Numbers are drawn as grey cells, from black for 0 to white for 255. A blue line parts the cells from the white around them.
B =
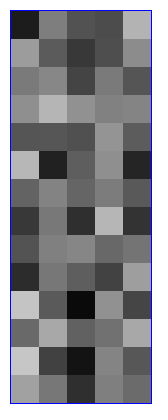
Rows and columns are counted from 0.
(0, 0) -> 28
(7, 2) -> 47
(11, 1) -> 168
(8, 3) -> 104
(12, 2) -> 19
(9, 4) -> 158
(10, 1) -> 90
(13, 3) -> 127
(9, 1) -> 119
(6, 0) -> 99
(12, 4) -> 87
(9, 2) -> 94
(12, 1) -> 65
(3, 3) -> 129
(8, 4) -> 116
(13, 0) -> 161
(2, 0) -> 122
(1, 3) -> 78
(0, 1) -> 126
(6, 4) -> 89
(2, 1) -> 135

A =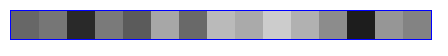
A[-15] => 103
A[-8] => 186
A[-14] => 118
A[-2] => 150
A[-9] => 105

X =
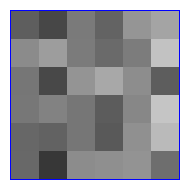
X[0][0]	94
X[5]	[104, 55, 140, 143, 147, 110]
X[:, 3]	[99, 106, 168, 92, 89, 143]
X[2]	[118, 72, 148, 168, 141, 93]
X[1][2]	123
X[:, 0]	[94, 139, 118, 119, 103, 104]
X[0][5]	164
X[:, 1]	[71, 157, 72, 130, 98, 55]

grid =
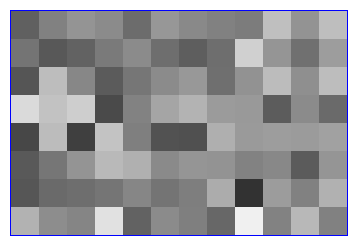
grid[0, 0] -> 96
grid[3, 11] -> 106
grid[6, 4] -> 134
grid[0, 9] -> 191
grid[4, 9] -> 157
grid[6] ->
[86, 106, 110, 117, 134, 116, 126, 172, 50, 156, 129, 177]
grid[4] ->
[71, 188, 63, 195, 127, 82, 80, 175, 154, 157, 155, 161]
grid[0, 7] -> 129
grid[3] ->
[218, 194, 206, 74, 130, 165, 179, 155, 153, 92, 139, 106]
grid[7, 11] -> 129
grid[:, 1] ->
[129, 88, 189, 194, 188, 118, 106, 141]
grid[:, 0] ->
[96, 116, 85, 218, 71, 89, 86, 178]
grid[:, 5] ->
[151, 110, 139, 165, 82, 138, 116, 139]
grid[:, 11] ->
[190, 157, 189, 106, 161, 149, 177, 129]
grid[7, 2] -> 133
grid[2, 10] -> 143
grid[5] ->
[89, 118, 148, 185, 176, 138, 149, 147, 130, 136, 91, 149]
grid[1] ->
[116, 88, 98, 122, 139, 110, 94, 110, 208, 149, 112, 157]
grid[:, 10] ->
[147, 112, 143, 139, 155, 91, 129, 184]
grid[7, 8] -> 240

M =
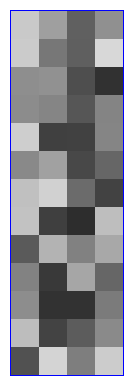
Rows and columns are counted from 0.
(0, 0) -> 201
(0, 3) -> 144
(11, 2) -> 92
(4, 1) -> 64
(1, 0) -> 203
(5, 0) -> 137
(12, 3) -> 204
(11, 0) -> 189
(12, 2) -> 126
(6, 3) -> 66
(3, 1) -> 133
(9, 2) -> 166
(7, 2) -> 45
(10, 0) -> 141
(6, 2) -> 107
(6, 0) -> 192

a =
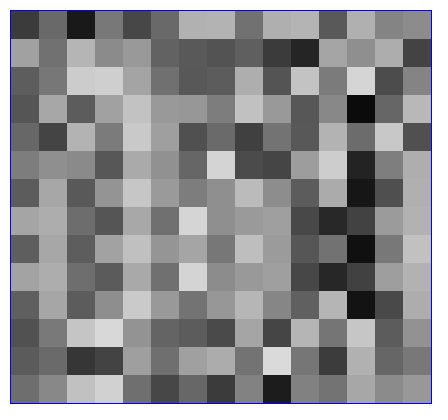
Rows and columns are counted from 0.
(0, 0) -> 59
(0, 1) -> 105
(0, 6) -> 177
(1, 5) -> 98
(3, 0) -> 85
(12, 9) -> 218
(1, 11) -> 165
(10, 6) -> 115
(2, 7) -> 92
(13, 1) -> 136
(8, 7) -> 119
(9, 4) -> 169
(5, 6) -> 102
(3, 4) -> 194
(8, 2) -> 93
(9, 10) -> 71
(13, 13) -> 139
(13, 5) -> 71
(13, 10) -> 129
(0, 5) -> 105
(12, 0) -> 91
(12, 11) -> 60
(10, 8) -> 182
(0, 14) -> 140
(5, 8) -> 75
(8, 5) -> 149
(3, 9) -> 153
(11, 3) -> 216
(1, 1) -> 113
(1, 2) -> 181
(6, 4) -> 198
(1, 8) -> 95
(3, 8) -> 193
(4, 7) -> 106
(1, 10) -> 37
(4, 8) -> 64
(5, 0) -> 125
